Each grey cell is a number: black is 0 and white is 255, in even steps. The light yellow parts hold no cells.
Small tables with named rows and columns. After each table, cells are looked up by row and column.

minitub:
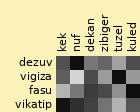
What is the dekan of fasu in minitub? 60
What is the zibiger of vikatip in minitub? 115
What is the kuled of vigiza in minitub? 153
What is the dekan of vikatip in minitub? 65
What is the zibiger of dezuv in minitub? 101
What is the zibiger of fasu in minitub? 74
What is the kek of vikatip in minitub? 19
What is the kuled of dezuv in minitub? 77
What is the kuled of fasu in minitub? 14
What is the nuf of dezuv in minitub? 15
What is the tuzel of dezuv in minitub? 161
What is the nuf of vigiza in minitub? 213
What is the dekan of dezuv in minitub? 119
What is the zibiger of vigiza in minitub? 156
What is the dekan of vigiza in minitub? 76
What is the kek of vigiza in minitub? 94
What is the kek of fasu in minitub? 180
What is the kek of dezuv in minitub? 81
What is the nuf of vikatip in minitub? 48
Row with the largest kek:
fasu

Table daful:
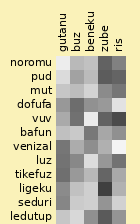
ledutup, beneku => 144
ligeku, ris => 177
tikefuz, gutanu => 111
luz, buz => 136
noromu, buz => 185
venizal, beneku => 142
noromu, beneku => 193
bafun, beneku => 120
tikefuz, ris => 169
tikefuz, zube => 101

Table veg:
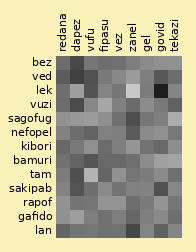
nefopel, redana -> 130
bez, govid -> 144
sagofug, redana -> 146
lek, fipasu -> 132
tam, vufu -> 179
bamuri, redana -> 113
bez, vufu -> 118
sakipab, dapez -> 84
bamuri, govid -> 159
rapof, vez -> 147
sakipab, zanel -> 129
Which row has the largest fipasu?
vuzi

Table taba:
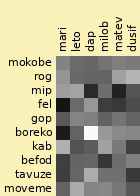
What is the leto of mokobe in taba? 106
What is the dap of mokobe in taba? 102
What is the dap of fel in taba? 151
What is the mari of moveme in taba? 99
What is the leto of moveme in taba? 170
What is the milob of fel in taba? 61
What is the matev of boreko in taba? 138
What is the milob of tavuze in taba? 112
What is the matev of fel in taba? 56
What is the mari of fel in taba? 20

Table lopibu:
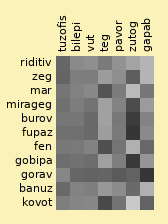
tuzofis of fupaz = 112
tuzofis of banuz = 105
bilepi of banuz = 131
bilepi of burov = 119
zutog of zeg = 94
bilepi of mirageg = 125
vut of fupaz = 105
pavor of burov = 120
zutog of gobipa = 57
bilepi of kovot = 133
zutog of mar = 186
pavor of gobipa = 126
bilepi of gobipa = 113
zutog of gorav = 98
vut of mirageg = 115
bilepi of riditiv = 138
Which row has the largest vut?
riditiv

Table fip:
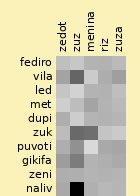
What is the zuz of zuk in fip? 105
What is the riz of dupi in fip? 178
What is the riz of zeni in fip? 178
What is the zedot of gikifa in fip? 157
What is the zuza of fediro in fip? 186
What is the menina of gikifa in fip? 179
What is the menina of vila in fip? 203
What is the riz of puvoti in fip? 169
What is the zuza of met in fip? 185
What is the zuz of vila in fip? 101
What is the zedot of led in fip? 197
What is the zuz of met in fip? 189
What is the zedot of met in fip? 206
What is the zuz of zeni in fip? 175
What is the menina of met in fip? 164
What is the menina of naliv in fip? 176
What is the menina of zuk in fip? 111
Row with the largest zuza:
zuk

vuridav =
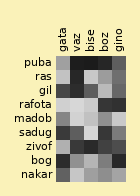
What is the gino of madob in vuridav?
201
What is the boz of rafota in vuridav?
54
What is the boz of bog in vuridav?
125
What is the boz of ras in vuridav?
156
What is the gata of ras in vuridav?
194
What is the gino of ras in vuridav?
111
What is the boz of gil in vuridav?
186
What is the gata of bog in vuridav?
44
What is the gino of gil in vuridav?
103
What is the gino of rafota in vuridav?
49
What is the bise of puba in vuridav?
27
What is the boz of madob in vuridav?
143
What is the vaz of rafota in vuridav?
215
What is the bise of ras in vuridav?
200
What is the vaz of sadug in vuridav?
94
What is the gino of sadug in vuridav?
123
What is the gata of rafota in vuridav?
208
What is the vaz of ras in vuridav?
39
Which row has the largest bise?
sadug

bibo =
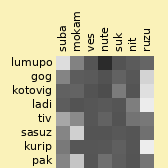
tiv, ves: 86
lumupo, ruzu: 101
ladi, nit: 126
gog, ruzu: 211
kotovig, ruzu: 223
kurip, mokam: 86
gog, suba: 132
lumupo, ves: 85
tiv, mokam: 138
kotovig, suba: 97
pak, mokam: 197
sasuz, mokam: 208
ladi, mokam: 83
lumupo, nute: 43

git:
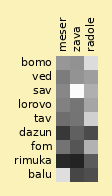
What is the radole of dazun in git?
75
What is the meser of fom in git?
115
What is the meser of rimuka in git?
40
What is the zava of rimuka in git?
35
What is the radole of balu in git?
78
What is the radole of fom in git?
178
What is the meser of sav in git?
135
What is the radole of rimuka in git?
91
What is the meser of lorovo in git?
129
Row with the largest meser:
balu

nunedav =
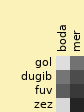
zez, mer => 36
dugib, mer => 76
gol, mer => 114
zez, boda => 216
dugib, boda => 117
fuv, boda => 93
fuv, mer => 57
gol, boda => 222

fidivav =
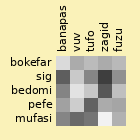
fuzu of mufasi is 177
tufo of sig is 134
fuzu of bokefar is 185
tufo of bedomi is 199
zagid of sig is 62
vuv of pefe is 205
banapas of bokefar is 218
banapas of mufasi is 133
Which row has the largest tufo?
bedomi

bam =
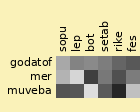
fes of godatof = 88
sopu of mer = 179
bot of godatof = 138
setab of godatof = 125
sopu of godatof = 168
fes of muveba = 192
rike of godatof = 101
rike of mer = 80
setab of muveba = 90
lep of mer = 214

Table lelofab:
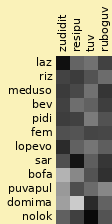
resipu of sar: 20
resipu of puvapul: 78
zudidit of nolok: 96
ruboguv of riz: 108
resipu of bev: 110
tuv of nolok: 9
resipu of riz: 60
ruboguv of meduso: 53
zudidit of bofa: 179
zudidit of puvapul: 153
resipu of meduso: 72
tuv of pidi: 123
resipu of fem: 84
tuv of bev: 97

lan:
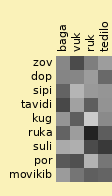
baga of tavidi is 72
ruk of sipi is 153
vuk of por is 80
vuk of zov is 75
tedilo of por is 118
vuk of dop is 134
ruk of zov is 126
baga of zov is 135
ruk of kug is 203
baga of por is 89
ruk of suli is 75
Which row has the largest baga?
suli

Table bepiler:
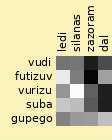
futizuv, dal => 160
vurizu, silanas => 252
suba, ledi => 198
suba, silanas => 188
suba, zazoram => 89
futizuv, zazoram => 5
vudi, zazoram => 29
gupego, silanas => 153
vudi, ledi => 115
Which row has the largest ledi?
futizuv

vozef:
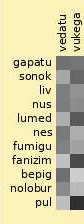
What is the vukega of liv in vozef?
146
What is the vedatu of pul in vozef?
190
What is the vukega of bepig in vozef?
205
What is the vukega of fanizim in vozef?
74
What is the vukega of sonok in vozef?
103
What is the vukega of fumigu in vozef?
162
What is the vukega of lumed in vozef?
89
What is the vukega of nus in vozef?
140
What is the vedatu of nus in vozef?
124
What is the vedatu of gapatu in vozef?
113
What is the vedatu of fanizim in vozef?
192
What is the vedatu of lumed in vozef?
173
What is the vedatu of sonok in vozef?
166
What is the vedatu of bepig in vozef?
111
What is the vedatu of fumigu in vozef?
129

